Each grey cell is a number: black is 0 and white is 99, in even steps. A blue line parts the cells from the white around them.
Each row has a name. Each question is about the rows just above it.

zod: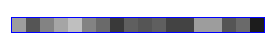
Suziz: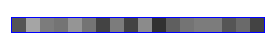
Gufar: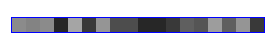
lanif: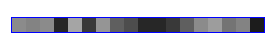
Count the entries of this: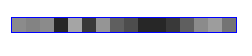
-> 16
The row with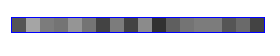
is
Suziz
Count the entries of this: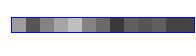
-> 13
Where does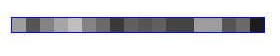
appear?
zod
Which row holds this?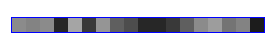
lanif

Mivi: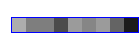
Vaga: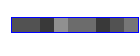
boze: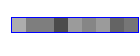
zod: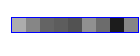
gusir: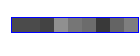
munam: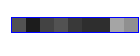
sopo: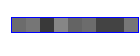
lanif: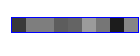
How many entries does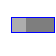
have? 3
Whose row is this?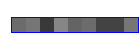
sopo
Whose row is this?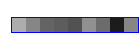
zod
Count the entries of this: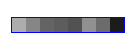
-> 8
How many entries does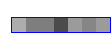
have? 7
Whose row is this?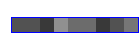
Vaga

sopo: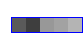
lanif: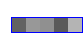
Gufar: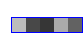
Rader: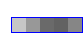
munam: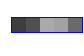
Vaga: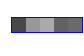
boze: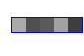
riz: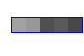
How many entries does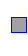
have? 1
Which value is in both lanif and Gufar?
[38]
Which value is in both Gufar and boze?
[66]

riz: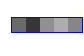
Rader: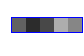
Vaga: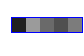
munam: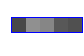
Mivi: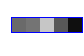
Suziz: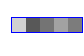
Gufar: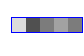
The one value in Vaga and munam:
[31]
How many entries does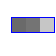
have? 3
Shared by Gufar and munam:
[31]
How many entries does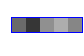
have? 5

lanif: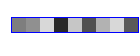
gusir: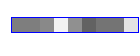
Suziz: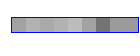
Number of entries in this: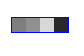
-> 4
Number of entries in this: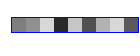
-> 9
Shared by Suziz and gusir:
[45]
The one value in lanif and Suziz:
[69]
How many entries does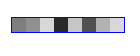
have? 8

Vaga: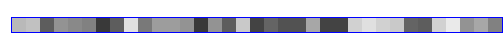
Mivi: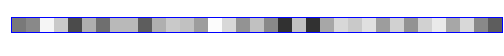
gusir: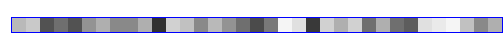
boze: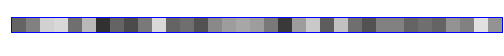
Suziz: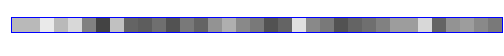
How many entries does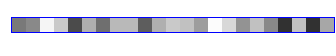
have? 23
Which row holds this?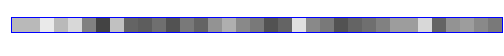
Suziz
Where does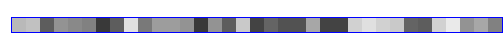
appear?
Vaga
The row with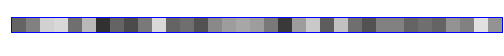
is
boze

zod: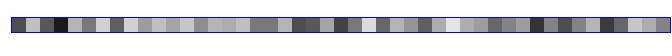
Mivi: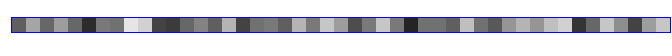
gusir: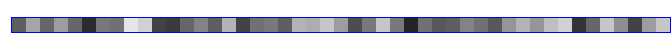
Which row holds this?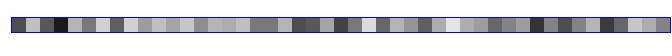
zod
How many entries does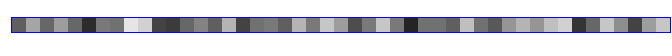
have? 47
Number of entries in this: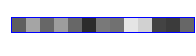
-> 13
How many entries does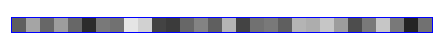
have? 30
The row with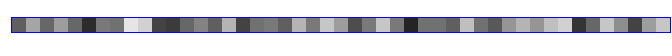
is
Mivi
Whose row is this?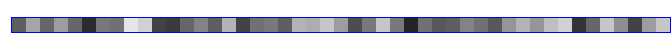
gusir

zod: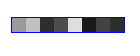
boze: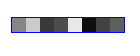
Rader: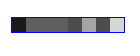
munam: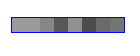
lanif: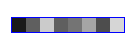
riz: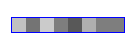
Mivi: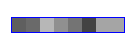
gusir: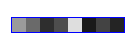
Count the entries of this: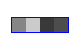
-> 4
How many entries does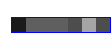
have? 7
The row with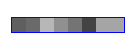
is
Mivi

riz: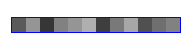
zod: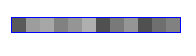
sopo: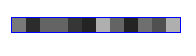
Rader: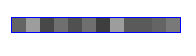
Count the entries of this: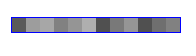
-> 12
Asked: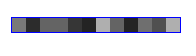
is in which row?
sopo
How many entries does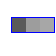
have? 3
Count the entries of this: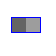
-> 2

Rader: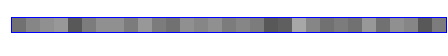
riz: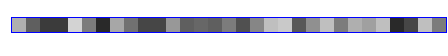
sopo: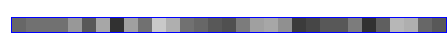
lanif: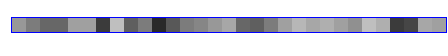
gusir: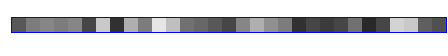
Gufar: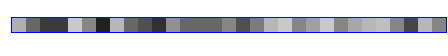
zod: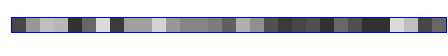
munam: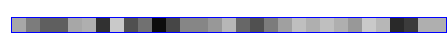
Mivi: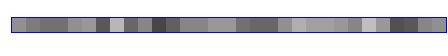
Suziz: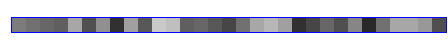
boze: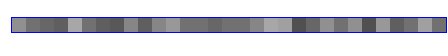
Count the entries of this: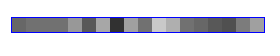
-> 18
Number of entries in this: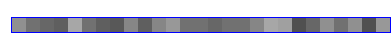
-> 27
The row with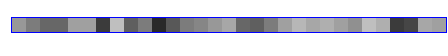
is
lanif
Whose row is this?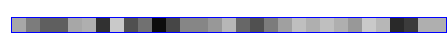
munam
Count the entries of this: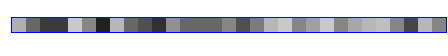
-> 31
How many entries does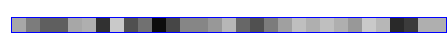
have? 31
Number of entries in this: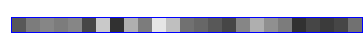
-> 25

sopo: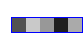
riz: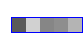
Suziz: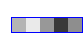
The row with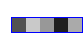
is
sopo
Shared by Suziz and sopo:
[59]
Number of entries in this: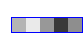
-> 5
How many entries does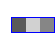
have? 3
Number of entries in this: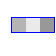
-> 3
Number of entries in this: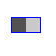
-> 2
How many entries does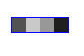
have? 4

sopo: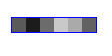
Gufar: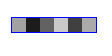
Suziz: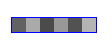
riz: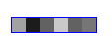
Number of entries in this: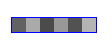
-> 6
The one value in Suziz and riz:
[38]
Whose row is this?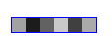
Gufar
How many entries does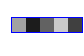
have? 5
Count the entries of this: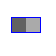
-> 2

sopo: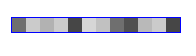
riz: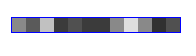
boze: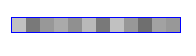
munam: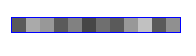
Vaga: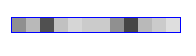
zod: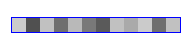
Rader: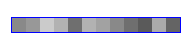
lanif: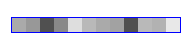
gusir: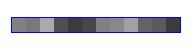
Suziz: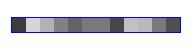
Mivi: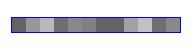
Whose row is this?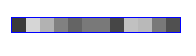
Suziz
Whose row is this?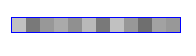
boze
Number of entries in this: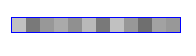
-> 12

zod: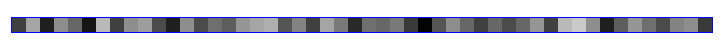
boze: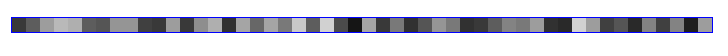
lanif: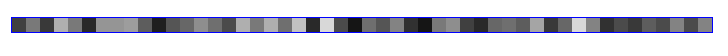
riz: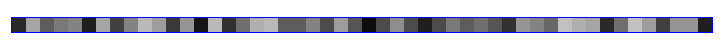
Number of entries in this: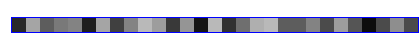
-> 29
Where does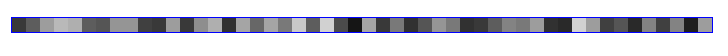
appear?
boze
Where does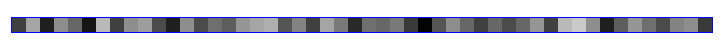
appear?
zod

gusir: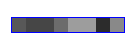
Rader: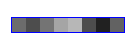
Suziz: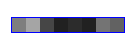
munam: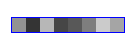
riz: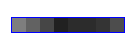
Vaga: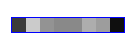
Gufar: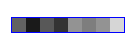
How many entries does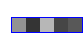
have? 5
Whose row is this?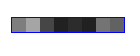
Suziz
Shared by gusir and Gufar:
[34]
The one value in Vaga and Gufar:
[57]
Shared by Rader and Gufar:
[38]
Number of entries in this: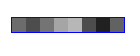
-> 8

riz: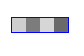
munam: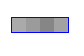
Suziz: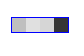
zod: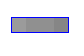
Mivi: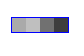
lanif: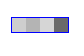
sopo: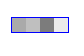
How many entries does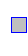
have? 1
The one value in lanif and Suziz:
[83]
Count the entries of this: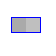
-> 2

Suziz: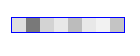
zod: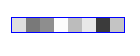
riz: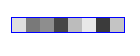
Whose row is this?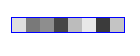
riz
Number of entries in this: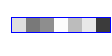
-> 7

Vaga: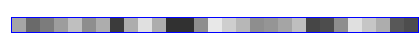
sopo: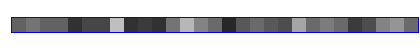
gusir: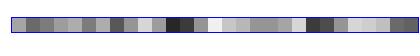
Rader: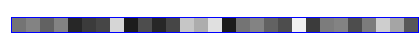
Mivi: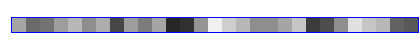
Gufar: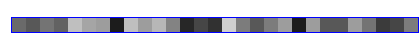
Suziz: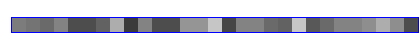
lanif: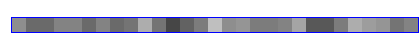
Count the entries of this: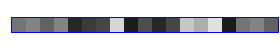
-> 19
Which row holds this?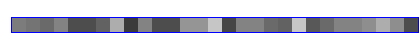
Suziz
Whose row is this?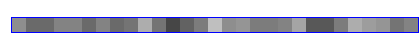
lanif
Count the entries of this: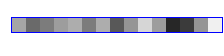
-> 15
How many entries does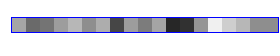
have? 19
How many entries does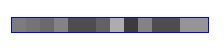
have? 14

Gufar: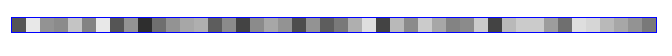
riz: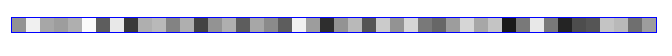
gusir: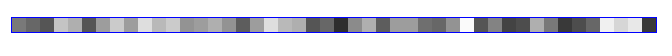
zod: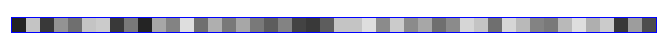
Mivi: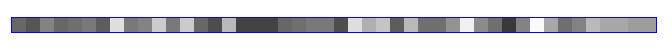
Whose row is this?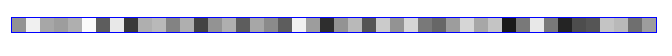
riz
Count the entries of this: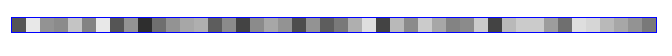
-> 46
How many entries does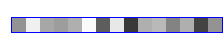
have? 15
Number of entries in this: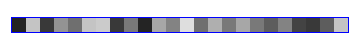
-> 24
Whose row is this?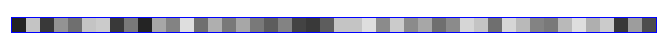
zod
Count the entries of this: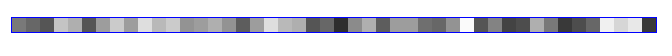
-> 46

